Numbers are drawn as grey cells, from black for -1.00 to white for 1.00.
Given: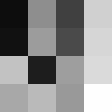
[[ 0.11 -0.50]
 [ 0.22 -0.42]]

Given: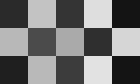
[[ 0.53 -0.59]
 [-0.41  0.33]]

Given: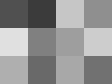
[[-0.54  0.55]
 [ 0.00  0.24]]

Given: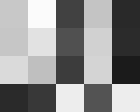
[[ 0.97 -0.49]
 [ 0.77 -0.37]]

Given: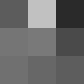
[[ 0.51 -0.67]
 [-0.05 -0.42]]

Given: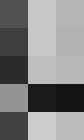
[[0.57 0.42]
 [0.57 0.40]]

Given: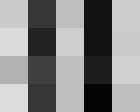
[[-0.58  0.49]
 [-0.73  0.62]]

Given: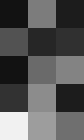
[[-0.03 -0.78]
 [-0.70 -0.62]]
